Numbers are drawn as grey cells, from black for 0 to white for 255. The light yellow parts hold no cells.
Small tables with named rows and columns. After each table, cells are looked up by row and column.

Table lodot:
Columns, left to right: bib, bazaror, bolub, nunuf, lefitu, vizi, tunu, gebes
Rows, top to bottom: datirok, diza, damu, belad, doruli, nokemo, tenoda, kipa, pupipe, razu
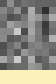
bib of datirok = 89
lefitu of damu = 168
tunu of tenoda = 115
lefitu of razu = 152
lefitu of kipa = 130
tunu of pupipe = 103
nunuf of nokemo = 121
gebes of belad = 119
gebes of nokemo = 177
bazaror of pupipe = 129
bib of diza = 134
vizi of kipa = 117
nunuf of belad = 131

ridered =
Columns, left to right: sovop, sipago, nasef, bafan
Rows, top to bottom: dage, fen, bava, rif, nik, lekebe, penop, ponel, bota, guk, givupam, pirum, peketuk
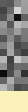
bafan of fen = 155
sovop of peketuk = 185
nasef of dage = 139
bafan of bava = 98
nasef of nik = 157
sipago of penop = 159
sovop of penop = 127
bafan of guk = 106
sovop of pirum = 101
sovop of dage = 92
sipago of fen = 107
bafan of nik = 123
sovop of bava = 82
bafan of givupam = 50
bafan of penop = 87
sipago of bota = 64
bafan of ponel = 63
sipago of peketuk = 147
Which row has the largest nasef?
fen

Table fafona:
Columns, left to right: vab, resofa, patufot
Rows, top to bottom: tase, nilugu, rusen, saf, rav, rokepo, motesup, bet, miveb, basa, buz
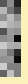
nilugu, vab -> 184
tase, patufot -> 33
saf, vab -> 199
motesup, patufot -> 169
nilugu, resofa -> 117
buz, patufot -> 126
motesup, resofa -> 173

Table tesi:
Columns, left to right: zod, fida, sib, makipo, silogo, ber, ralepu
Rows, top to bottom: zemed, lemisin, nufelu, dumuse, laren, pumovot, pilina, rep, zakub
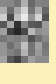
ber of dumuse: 84
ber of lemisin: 170
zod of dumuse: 87
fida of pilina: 111
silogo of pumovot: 82
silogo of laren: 185
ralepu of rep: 125
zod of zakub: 160
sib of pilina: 135
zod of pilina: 148
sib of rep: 116
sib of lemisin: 168
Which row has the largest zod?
nufelu

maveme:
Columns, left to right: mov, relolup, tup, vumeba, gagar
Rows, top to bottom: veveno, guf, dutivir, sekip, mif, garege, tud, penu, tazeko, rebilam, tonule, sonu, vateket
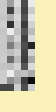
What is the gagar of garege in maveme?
219
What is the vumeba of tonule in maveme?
192
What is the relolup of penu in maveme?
189
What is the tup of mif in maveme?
194
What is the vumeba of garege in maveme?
66
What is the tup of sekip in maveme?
205
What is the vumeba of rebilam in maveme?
87
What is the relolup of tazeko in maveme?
107
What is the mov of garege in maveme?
200
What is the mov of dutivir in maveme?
198
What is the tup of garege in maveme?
209
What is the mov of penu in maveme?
202
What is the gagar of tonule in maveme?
170
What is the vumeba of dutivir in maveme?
83
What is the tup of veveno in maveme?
219
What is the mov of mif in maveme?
197
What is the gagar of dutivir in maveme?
228
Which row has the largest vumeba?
tonule

